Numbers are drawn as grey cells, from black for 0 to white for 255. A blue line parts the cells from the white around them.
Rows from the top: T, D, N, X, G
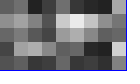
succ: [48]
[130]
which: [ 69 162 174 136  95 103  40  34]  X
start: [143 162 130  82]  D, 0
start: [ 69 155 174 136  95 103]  N, 3
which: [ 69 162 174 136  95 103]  X

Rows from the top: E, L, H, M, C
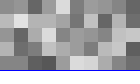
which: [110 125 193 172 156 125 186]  M
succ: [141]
[149]
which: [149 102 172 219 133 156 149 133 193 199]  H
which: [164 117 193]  L
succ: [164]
[117]
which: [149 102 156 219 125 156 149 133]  E

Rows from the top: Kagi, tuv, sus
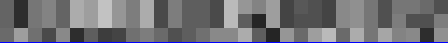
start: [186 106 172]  sus, 23
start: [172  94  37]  sus, 17
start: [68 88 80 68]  Kagi, 20
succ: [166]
[131]
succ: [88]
[80]

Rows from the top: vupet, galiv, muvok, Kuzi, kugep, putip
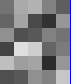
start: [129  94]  vupet, 3
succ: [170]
[178]
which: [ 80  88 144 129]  putip
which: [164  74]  galiv

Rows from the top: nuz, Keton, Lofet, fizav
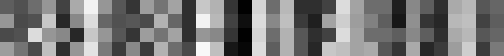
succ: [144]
[53]
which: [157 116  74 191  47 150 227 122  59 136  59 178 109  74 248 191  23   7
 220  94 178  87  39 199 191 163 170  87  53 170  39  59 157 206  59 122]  fizav
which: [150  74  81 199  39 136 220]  Keton
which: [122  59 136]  fizav
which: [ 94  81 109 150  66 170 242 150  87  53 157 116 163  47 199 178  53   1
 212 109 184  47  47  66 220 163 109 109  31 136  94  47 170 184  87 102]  nuz
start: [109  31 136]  nuz, 27

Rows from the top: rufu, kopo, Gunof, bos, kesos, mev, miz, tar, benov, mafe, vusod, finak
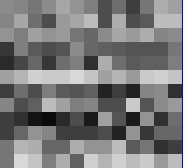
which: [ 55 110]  kesos
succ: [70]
[103]

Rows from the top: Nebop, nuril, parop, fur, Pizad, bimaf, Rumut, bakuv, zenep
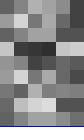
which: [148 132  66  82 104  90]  Pizad
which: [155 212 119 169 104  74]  bimaf

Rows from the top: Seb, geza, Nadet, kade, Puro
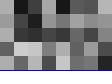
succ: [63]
[167]
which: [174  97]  kade
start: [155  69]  geza, 0

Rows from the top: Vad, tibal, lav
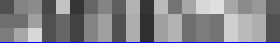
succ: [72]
[194]
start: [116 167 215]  Vad, 12
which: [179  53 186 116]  Vad

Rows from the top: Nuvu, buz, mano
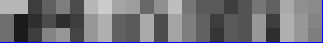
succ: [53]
[89]
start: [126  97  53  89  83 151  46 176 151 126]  mano, 13
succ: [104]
[144]
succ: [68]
[151]

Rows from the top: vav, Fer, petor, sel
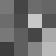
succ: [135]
[185]
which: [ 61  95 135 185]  sel
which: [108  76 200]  Fer
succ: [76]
[200]
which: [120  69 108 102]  vav
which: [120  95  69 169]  petor
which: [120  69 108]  vav

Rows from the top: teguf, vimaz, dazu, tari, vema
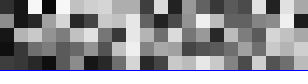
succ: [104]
[147]
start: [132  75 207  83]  vema, 16
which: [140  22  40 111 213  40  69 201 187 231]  vema
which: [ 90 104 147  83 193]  tari

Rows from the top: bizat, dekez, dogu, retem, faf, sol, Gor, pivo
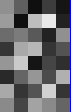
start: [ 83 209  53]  Gor, 2
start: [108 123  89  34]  dogu, 0
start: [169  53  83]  Gor, 0
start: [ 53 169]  retem, 0
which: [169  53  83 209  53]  Gor
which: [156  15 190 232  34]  dekez

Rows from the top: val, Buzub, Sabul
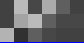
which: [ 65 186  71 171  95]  val
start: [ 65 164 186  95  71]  Buzub, 0
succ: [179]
[49]
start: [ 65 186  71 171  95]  val, 0
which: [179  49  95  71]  Sabul

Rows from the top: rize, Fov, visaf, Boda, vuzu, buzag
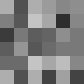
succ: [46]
[135]
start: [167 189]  vuzu, 3
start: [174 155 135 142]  rize, 2
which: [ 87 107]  Boda
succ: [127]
[87]
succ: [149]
[87]
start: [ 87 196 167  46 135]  Fov, 1

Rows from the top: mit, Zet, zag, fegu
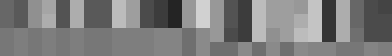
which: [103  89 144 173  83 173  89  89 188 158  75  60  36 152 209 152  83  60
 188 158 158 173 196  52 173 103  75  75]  Zet
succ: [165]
[83]

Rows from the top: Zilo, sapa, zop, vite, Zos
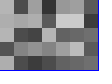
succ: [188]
[90]
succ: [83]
[132]
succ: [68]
[181]

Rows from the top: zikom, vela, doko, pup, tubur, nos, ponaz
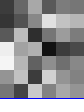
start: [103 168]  zikom, 1
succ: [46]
[118]
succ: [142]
[111]
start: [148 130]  nos, 4
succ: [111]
[136]
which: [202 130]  ponaz
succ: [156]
[124]

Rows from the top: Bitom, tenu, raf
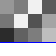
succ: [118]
[241]
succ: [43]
[97]
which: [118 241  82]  tenu
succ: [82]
[164]
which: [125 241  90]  Bitom
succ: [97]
[125]

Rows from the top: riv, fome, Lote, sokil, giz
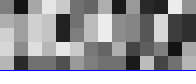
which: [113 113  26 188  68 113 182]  giz
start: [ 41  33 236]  riv, 10
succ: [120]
[101]
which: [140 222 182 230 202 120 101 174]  sokil
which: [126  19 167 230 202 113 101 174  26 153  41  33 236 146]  riv
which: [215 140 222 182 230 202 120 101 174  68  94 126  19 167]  sokil

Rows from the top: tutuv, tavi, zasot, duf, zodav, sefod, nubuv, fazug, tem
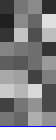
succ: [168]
[160]
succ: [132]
[118]
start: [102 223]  tavi, 2
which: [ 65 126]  sefod

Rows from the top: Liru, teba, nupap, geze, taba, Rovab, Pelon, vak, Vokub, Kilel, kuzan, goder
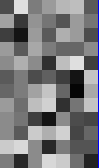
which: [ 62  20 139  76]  Vokub
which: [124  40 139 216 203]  goder
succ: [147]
[117]
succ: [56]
[147]

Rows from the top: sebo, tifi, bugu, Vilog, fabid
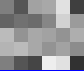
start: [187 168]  Vilog, 1
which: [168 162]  bugu
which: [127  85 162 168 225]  sebo
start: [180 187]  Vilog, 0
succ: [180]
[187]

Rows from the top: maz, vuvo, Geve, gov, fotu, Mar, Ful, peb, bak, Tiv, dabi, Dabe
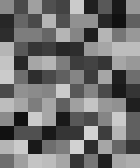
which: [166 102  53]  dabi
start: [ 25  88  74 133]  bak, 4
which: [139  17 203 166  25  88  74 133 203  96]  bak
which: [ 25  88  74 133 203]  bak
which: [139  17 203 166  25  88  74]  bak

